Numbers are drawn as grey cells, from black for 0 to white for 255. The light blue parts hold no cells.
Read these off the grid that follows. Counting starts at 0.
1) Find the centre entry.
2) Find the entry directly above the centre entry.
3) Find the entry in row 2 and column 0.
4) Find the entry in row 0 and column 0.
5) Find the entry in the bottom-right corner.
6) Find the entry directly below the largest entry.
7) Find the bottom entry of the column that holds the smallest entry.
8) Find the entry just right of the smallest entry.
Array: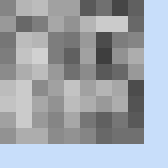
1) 112
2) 96
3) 118
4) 133
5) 112
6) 188
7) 104
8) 146

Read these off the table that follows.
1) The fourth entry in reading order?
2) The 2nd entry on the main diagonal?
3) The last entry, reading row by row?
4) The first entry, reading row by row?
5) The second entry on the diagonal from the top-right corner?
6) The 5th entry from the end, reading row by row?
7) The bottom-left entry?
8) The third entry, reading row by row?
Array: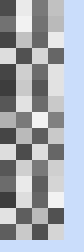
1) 193
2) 242
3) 213
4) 75
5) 114
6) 81
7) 94
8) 121

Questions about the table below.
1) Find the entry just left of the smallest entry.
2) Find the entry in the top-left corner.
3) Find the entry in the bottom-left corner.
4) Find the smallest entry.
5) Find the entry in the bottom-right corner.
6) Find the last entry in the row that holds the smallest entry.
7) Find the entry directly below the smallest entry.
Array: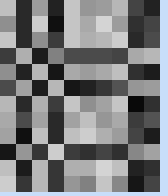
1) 197
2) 191
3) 205
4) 9
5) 68
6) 48
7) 60

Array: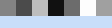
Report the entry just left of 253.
108
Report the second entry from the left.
75
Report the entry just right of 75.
189

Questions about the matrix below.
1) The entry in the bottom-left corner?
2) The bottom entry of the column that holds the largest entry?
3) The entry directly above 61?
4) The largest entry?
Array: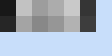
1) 38
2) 178
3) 53
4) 201

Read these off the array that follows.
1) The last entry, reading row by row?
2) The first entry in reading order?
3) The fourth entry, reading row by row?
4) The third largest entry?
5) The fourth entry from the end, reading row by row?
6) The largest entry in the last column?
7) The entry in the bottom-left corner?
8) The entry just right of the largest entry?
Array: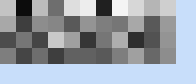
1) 141
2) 195
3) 110
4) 222
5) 126
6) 207
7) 126
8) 215

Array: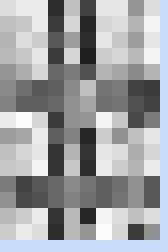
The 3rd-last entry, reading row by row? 213
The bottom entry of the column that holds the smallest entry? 150
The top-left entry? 221
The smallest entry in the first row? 46
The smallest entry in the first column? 124
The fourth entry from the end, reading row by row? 251
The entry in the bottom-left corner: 205
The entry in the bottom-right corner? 144
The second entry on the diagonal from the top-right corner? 179
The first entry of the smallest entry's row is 186
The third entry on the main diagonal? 205
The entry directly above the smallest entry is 46
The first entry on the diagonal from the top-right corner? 221
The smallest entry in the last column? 59
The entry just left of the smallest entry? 213
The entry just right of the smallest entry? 205
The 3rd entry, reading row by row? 235
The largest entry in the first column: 235

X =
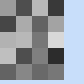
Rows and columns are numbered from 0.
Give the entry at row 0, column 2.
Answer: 184
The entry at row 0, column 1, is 78
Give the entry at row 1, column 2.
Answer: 99
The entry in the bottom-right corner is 119
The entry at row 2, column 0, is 178
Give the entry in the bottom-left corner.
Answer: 99

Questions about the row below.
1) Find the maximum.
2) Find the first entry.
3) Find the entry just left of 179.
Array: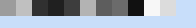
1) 247
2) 156
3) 61

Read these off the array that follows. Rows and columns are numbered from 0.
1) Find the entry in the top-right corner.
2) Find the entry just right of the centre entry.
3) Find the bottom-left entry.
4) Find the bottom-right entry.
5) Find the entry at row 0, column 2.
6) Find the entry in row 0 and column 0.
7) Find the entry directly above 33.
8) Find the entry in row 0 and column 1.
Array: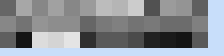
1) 95
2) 128
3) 95
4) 89
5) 135
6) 102
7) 121
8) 167

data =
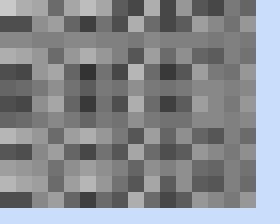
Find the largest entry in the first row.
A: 201
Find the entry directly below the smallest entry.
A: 92
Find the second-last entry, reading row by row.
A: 121
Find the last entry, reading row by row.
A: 150
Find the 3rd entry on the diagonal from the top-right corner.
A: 121
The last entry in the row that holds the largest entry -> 100
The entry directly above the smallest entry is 174
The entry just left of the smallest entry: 100
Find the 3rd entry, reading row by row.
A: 166
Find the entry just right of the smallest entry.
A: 114
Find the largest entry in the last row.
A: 174
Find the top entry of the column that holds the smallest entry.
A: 189
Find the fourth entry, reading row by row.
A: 107
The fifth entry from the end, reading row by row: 92
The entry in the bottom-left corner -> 78
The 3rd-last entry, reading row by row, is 135
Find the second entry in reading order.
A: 174
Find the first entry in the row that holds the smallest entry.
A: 78
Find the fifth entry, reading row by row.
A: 166

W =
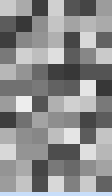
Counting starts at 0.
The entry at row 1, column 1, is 55
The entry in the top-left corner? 202
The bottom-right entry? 98
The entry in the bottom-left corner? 156
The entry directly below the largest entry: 113
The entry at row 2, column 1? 135
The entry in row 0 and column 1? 170
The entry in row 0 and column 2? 62
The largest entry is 237
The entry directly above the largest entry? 113
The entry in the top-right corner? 156
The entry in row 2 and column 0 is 62
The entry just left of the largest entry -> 156
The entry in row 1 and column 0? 92
